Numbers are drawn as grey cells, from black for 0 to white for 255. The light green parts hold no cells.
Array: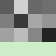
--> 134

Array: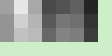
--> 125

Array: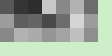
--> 192

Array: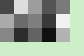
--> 16

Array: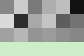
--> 142

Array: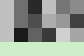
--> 208

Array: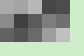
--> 157

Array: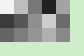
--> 176
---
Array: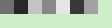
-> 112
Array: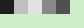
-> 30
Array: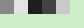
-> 136
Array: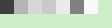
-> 63
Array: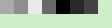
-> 170
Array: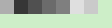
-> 174
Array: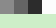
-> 138
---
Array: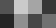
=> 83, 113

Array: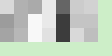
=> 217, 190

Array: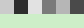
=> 203, 74

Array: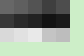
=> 103, 189

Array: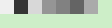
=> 239, 170

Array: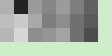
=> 176, 76
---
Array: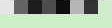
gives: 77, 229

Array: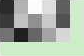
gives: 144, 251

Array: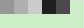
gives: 203, 203

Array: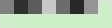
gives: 200, 200

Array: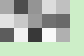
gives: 155, 248

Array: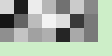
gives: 243, 243

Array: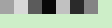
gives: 8, 216

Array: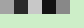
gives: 200, 200

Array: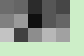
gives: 15, 195
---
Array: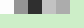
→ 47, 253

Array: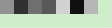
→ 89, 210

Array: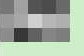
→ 208, 208

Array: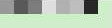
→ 223, 223

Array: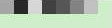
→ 64, 214

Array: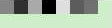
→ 0, 223
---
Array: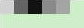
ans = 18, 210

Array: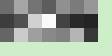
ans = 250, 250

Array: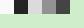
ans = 219, 249

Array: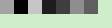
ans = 29, 198

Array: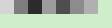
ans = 156, 213

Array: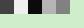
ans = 11, 239

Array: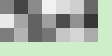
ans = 159, 241

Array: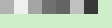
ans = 113, 239

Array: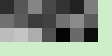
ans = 65, 196

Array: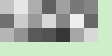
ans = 216, 238
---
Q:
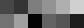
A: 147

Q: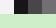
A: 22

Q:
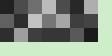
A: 76

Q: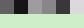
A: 135

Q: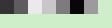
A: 124

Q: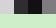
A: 46

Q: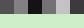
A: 114

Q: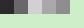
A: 209

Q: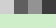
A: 95

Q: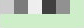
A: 238
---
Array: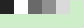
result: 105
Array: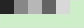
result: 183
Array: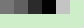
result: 43
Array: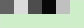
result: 77
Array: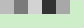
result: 211
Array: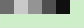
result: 148
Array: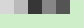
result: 54
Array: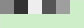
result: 238
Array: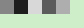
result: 216
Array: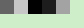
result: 1
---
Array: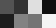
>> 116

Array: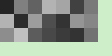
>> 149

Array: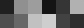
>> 66

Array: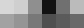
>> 91

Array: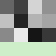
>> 179

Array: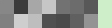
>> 96

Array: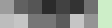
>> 197
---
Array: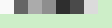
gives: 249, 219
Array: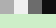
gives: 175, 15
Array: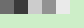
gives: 109, 234
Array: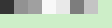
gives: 52, 196
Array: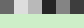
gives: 104, 61
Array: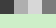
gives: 61, 123
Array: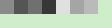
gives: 138, 186
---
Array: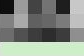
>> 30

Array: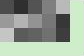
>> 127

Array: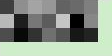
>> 106

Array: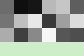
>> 198

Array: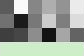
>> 147

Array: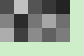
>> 55

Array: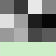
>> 232

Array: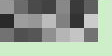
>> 58

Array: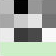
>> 151

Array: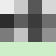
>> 87
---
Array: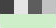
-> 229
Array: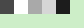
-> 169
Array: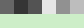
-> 230
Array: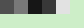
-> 22
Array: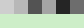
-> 164
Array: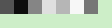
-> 182
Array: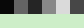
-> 136
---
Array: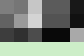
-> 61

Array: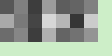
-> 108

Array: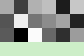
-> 90

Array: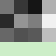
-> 103

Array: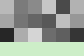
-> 38

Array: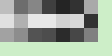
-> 162
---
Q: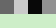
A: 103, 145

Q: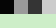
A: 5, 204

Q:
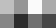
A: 191, 71

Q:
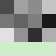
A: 75, 174

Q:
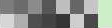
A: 124, 73

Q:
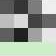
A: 86, 230

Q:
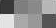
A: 56, 85

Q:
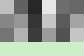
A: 191, 197

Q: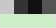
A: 200, 84
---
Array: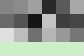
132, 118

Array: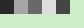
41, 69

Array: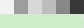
242, 56

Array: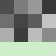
77, 138

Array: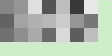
134, 190

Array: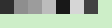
47, 66

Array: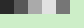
41, 118

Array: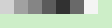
210, 244
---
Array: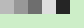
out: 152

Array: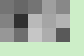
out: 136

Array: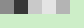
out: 180

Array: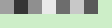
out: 143

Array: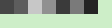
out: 93

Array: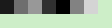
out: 110
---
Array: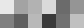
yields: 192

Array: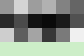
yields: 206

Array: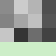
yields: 192

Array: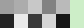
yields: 200

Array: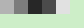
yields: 124

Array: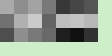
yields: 189

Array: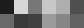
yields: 174
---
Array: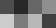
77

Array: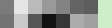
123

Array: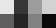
231

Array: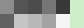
141

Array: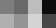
125

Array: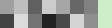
159

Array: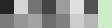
38

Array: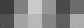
61

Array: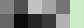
130
